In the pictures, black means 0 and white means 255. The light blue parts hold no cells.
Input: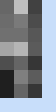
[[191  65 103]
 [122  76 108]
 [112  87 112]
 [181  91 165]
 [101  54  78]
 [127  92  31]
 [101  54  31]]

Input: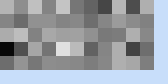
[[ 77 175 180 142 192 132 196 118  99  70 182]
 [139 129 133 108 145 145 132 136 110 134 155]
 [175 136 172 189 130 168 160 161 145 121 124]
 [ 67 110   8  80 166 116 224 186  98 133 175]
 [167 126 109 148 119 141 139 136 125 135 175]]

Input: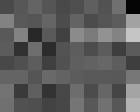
[[112   5  74  87 100  85  73  79  95  82]
 [ 92 162 130  89  86 101  76  99  76  85]
 [131 197  89 131  40  90  65 139 123 146]
 [ 62  91  92  49 110  44  83  93  77  92]
 [ 93  62  72  80  93  64  81  95  98 103]
 [ 88 119 100 100  85 105  99  92  89  89]
 [ 69 164 115  58  95  51  72 109  76 102]
 [ 87 179 112  81  79  67  71 117  88 113]]

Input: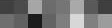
[[ 89  63  64  75 166 108 117 169]
 [128 156 110  97  27  99 126 215]]

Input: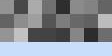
[[131 100 147  72 171 113  46 139]
 [ 97 188  99 141 159  85 125 104]
 [ 44 109 148 193  68  67  60 134]]

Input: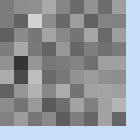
[[109 158 124 141 143 169 133 107 146]
 [131 129 124  99 209 140 105 157  98]
 [106 157  96 138 119 163 135 117 165]
 [112 123 125 168 121 101 151 103 126]
 [159 159 146  53 150 120 124 131 112]
 [144 141 171  74 190 107 120 146 155]
 [164 159  98 149 177 135 171 115 161]
 [161 180 140 116 153  91 111 162 128]
 [162 102 129 155 118 137  93 127 103]]

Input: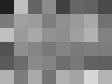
[[ 98  74  32 191 101 140  65 102]
 [168 114 123 160 155 126 144 153]
 [177 129 191 154 167 145 142 159]
 [126 125  82 142 133 121 132 123]
 [ 98  96  90 108 138 132 110 120]
 [214 179 178 124 169 117 175 163]]
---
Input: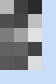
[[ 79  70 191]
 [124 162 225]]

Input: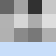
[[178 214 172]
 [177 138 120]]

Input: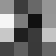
[[245 125  16]
 [200  31  58]]

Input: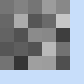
[[103 172  86]
 [ 99  82 139]]

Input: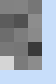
[[ 92  81 141]
 [109 125 138]]

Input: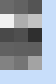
[[240 173 194]
 [ 73  79  47]]

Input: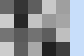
[[204  39 195]
 [116  90 114]]

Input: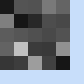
[[127  22  40]
 [ 92  86  80]]
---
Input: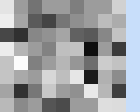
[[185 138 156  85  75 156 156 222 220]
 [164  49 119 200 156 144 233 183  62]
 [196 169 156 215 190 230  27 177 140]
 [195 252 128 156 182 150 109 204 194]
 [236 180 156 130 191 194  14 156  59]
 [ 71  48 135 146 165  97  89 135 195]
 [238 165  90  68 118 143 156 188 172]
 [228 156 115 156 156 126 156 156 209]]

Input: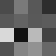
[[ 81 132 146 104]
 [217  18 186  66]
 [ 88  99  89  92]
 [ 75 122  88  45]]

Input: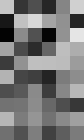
[[112  81 126  65  94 123]
 [182 124 149 114 138 160]
 [114 116 140 104  78  55]
 [ 78  89 138  61 135 183]
 [179  70  63  36 124 141]
 [ 59 146 191 190 188 156]
 [164  75  43 102 190 173]
 [  3 139  81   5 146 229]
 [ 23 193 216 164 145  37]
 [198  53  79  38 133 208]]

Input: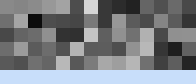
[[ 89  80 112 101 184  88 123 168 158 182 112  64  94  36]
 [109 155  91 109  82 179  92  93  78 146 184  54  30  98]
 [ 72 100 108 144  50  48 196  95 145 113 177  73 144 145]
 [111 165  12  78  74  70 122  56 151  91  74 133  91  52]
 [137 133 139 152 163  77 213  56  44  34 101  80 106  73]]

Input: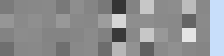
[[111 136 137 133 111 137 139 109 183 146  96 138 144 136 133]
 [131 140 139 132 132 134 139 129  57 137 199 152 137 229 137]
 [150 138 143 137 152 137 136 157 214 142 142 138 137 100 138]
 [123 135 136 137 121 142 133 120  52 131 199 139 141 188 136]]

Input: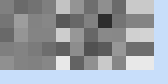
[[144 131 129 135 232  99 144 201 134 232 233]
 [127 131 123 109  96 141  81  90 151 109 109]
 [105 149 132 132 205 151 103 137 136 208 211]
 [117 157 131 135  88 103 129  45 116 130 132]
 [128 106 114 127 195 148 110 143 106 201 201]]
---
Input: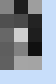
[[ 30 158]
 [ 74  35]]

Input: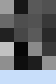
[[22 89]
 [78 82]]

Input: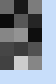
[[ 24 124]
 [ 87  37]]

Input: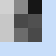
[[136  22]
 [ 73  80]]

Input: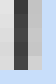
[[ 58 195]
 [ 65 196]]

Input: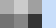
[[203 160]
 [134  52]]

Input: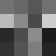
[[104  88]
 [137  74]]

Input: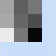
[[ 94 118]
 [102  77]]
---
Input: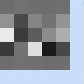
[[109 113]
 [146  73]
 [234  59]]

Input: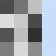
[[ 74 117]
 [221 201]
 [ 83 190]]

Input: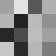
[[162 227]
 [181  35]
 [ 39  76]]

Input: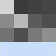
[[212  59]
 [138 185]
 [114  78]]

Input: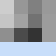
[[205 151]
 [197 162]
 [143  75]]

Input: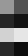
[[152  82]
 [ 38  19]
 [210 230]]

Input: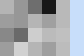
[[180 151]
 [157 151]
 [136 106]]
